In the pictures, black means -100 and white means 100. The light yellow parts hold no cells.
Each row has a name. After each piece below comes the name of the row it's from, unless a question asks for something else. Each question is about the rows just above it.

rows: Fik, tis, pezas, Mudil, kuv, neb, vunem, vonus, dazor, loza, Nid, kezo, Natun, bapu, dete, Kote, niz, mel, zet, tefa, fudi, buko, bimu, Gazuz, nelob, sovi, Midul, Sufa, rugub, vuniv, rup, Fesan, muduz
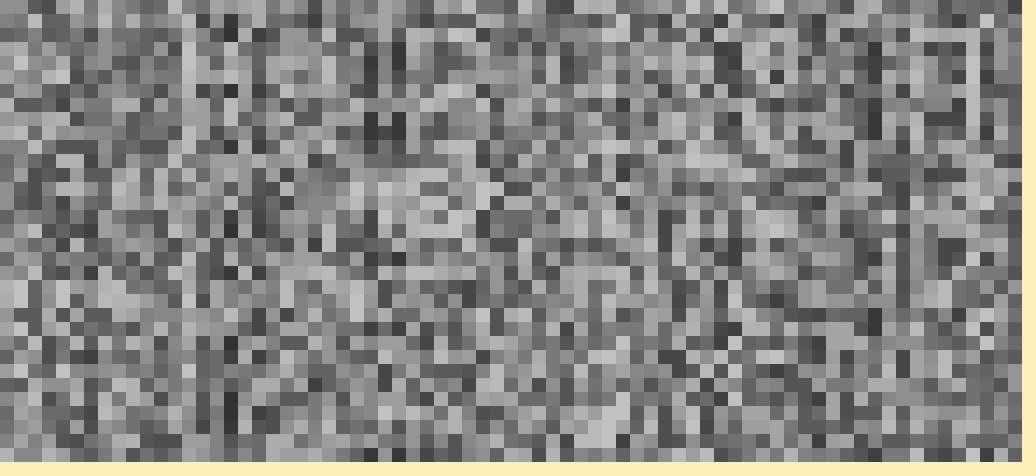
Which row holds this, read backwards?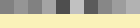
buko
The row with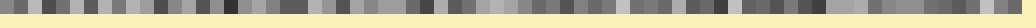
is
nelob
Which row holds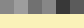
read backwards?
zet

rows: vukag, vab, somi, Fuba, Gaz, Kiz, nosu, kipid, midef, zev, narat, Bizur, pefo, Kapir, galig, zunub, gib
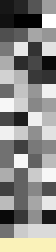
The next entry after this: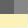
[-38]
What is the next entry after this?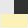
[77]
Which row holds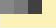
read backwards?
narat
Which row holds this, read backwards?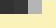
Kiz
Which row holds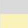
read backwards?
gib

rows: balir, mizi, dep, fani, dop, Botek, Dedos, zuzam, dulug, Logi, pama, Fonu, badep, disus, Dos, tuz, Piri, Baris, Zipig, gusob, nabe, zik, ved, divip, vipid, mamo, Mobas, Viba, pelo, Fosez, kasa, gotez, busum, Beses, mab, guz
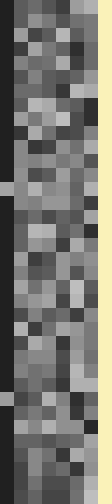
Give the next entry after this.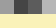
[-28]
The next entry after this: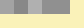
[-69]

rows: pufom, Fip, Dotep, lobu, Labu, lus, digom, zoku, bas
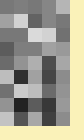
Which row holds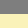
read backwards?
lobu
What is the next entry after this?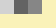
[-6]
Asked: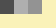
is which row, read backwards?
Labu
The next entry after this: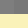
[5]
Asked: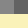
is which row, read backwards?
Fip

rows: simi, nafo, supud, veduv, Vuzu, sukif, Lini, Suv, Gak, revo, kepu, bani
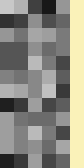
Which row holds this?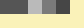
Vuzu
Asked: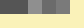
veduv
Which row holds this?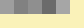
kepu
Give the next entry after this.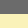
[18]

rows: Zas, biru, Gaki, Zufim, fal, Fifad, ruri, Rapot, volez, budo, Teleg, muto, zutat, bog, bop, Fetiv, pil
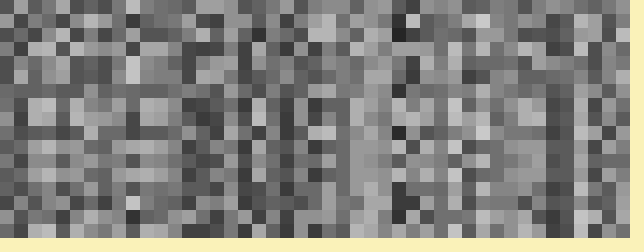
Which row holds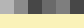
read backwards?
biru
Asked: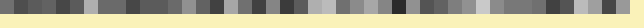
budo
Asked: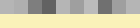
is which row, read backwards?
volez
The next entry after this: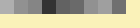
[-49]
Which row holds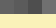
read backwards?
budo
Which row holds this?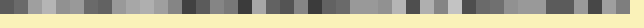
Teleg
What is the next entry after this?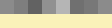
[25]

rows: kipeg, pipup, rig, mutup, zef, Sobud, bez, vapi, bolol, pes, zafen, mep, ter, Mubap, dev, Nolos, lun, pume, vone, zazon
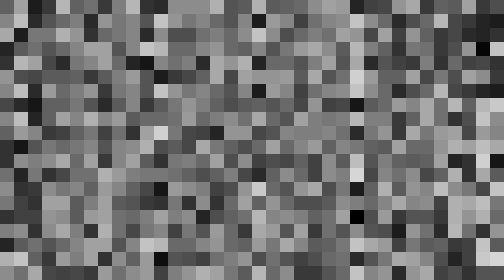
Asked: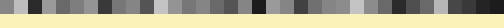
bez
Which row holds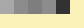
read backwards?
mep

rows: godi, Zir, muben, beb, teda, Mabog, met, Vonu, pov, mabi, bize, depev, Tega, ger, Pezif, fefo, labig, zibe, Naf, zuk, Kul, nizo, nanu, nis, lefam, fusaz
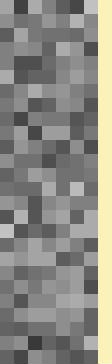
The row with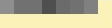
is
depev
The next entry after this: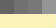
[23]
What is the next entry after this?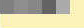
[17]
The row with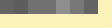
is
nis
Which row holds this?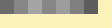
zibe

